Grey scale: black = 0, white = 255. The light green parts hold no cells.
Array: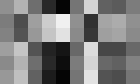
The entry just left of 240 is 205
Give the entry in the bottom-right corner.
117
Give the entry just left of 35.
83
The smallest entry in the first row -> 5
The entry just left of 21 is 35
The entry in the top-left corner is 144
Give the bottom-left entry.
152
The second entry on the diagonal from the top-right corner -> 172
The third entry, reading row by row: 110
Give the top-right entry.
124
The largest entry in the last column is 144
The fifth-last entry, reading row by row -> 117
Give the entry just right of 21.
104
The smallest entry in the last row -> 5
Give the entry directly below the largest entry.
226
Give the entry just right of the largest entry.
144

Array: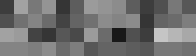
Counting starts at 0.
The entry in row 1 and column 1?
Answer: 113
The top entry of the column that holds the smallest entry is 140
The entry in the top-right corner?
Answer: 87
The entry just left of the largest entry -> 61
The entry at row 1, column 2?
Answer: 132
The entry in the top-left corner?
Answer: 61
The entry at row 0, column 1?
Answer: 162
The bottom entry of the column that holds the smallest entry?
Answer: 100
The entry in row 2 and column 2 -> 67
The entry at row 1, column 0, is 80
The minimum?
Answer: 24
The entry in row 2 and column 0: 162
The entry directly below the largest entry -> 120
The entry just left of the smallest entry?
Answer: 107
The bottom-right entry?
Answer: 113

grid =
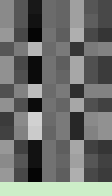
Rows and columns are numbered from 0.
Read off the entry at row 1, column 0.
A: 138
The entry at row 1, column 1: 86
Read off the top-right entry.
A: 72
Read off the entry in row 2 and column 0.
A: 152
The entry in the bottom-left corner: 152
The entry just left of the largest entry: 138
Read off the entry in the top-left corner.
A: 138
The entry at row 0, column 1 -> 86
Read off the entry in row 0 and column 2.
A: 24
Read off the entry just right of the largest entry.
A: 107
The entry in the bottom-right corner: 59
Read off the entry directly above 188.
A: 11
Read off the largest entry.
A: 209
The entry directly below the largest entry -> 203

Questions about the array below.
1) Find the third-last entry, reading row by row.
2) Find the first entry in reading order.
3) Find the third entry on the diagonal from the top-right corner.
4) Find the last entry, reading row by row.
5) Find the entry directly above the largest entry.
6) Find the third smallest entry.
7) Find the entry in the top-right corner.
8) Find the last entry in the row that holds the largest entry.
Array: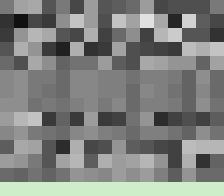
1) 148
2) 121
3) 85
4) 106
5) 156
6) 38
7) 121
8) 71

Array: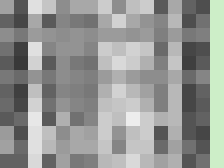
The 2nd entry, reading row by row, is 84
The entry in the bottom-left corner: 98
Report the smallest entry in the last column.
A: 70
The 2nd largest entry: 231
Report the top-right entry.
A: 78
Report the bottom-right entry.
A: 113
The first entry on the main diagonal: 161
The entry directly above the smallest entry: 63
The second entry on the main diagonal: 70
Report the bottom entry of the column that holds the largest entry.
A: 217
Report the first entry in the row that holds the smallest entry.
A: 90
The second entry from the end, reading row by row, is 84
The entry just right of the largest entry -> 204
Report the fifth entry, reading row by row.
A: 141
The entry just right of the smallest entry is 210
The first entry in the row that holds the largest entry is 90
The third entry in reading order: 224
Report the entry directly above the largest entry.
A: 204
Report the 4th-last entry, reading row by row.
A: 161
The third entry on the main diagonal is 155
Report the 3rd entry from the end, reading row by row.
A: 176
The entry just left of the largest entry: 191

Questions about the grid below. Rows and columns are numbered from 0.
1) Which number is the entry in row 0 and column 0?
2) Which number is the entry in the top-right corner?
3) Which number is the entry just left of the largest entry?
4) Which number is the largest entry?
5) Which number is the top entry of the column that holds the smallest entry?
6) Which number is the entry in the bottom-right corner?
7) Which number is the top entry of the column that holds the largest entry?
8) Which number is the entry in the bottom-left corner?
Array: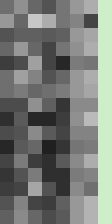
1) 111
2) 173
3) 103
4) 199
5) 83
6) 179
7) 103
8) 96
